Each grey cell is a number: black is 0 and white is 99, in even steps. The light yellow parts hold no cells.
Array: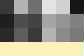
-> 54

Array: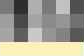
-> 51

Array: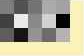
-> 42

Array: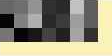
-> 64

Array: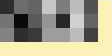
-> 73

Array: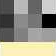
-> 64
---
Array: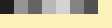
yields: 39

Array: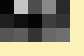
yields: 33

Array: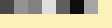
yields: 50

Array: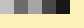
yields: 75

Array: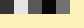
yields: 20

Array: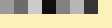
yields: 79

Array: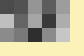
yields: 54

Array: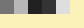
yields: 45

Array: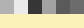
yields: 91

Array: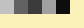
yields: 75
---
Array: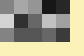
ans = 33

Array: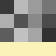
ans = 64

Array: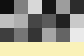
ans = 20

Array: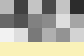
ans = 47

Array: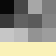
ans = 57

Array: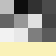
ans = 49
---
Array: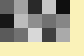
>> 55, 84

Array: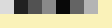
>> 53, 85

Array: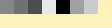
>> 90, 90

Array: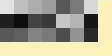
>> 22, 88

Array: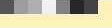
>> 93, 93

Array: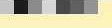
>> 83, 83
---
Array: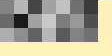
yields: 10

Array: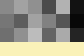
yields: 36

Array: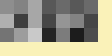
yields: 24

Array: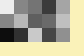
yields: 71

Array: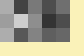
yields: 80

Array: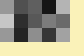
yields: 18

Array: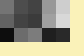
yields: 26

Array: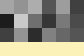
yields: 78

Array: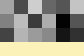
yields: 73
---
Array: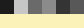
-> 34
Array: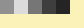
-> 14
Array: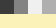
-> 68
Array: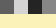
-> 52
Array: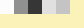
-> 76
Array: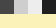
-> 12
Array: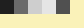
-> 31
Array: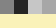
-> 65
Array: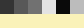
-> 73
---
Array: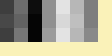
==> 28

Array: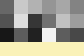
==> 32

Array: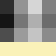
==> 8

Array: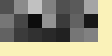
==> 46

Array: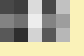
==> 51

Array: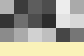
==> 20

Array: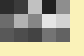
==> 42

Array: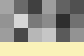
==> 57

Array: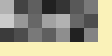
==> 79
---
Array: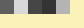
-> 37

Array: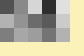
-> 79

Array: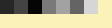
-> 47

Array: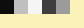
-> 60

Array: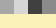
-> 54

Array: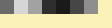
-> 55

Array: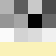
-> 85

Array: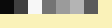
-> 60

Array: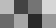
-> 65

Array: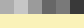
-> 60
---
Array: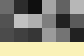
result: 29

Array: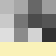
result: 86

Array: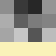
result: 64

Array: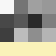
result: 24

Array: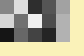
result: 8

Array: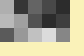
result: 35

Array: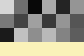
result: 10
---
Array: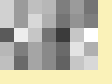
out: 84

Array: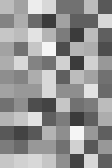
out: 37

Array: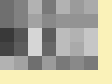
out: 47

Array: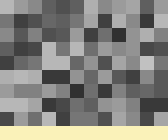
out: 64

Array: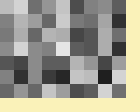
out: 43

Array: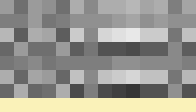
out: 32

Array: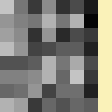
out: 36

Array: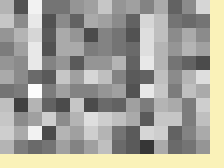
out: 58
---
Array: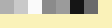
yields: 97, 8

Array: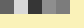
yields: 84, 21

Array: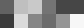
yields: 96, 23

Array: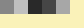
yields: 74, 16

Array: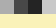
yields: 78, 14

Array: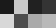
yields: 84, 10

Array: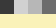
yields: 81, 22
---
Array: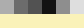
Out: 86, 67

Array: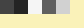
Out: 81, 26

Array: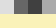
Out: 66, 86

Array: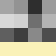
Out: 60, 37

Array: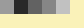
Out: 75, 60

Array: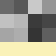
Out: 58, 64

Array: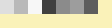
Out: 36, 86

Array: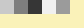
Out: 60, 78
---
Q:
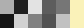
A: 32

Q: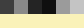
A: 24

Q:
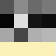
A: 8

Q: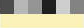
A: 51

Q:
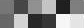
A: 21

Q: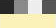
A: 53

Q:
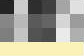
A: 25

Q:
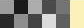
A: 26

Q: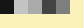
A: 49

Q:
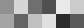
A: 35
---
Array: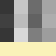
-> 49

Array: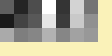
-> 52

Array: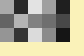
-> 85

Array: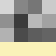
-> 36

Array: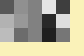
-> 50

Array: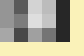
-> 62

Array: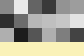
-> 33

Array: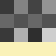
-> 18
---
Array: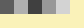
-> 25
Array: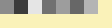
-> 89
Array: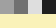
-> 86
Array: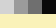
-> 43
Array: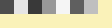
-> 22
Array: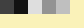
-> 86
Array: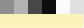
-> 28
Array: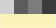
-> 48
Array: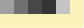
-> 28
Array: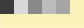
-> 53
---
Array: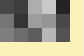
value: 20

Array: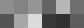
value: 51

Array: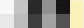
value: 76

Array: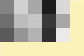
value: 73

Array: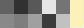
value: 19

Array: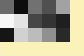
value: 88
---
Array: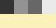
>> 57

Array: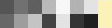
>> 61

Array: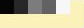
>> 15

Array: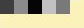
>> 54

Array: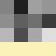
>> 30

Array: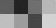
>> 61
